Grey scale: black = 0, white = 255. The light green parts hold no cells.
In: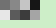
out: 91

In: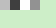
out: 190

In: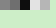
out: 132

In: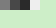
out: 124

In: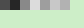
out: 137

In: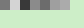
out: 120

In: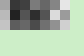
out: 55
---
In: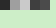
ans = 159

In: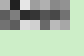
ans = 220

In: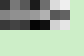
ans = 229

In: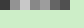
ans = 157

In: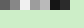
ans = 186

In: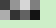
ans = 173
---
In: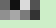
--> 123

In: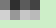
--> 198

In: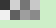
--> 158

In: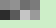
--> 197

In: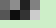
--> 51

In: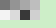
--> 56

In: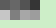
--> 167

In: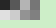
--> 147
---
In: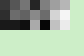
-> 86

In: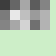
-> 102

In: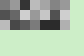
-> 153

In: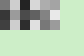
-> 206

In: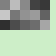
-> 188

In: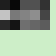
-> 8

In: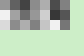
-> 97

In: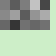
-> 92

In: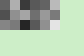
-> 175
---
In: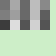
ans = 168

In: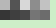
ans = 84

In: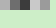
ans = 110

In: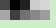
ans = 2

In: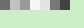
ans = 194

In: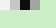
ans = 197

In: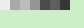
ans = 169

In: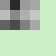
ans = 42
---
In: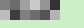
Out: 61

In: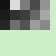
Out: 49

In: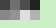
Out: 147

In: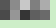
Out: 150

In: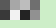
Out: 242

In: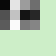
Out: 194

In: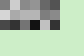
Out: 170

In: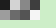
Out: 107

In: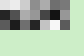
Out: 81

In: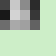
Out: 211
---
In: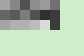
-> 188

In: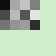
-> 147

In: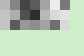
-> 163

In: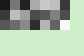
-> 180

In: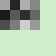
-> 124

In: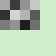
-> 146

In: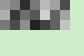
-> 65

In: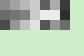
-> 85

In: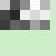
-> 90
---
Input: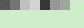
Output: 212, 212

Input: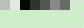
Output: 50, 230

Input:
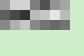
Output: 187, 229

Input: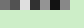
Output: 49, 223

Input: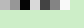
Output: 217, 249

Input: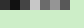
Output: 199, 199

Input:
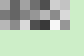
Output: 150, 247
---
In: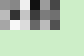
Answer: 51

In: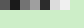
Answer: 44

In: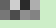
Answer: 76

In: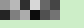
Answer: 36

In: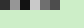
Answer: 47

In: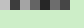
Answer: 61
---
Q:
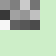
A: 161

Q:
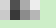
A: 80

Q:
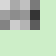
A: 141

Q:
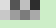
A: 85

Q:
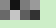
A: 19

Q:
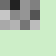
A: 137
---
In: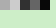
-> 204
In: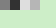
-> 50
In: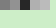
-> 146
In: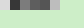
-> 55
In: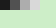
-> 81
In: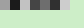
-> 27
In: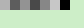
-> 93
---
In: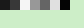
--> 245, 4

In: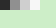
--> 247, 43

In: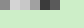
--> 212, 59

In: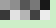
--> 236, 24

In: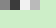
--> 241, 59

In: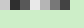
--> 233, 47
